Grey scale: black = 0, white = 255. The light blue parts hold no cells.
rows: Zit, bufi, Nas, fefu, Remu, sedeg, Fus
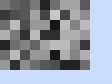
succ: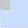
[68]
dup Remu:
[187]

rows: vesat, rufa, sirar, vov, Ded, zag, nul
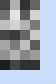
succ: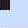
[69]
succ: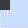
[101]
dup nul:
[49]

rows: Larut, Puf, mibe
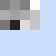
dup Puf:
[172]
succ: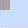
[172]
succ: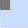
[36]
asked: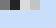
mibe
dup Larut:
[129]

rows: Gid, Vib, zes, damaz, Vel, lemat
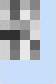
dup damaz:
[48]
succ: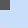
[176]
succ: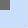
[231]
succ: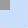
[209]
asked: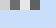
Vel

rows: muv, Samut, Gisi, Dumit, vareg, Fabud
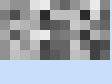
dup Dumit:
[145]
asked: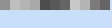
Gisi
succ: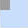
[224]
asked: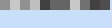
vareg

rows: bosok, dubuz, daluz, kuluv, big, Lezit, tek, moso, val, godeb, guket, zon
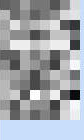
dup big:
[237]
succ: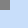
[96]

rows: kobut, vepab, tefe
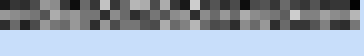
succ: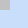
[54]
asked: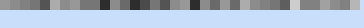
vepab
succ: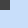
[54]
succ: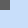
[205]
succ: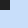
[75]
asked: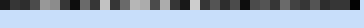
kobut
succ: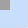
[140]

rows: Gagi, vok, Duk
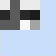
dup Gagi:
[235]
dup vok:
[40]
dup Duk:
[91]
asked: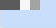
Duk

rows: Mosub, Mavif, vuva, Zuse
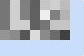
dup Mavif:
[128]
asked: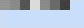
Zuse
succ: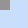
[138]

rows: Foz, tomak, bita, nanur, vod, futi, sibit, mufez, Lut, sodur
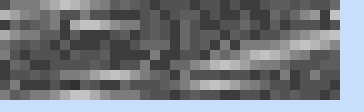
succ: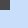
[82]
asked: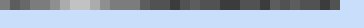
sodur
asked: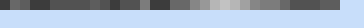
sibit
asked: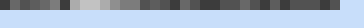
bita
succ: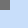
[93]

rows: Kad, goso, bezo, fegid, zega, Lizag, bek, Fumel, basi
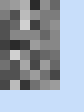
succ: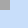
[71]
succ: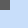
[208]
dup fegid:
[135]
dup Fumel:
[81]

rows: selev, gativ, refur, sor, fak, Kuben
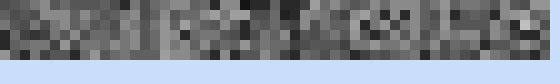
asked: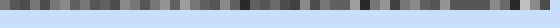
refur
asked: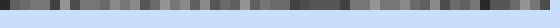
fak
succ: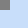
[118]
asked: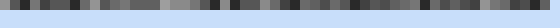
Kuben
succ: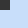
[65]
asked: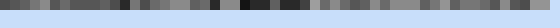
selev

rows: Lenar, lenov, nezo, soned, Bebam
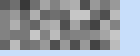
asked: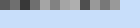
Lenar
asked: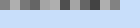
nezo
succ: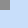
[165]
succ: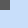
[111]

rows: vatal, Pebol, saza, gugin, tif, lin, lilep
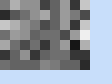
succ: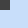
[99]
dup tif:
[111]
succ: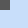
[111]
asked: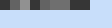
lin
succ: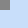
[122]

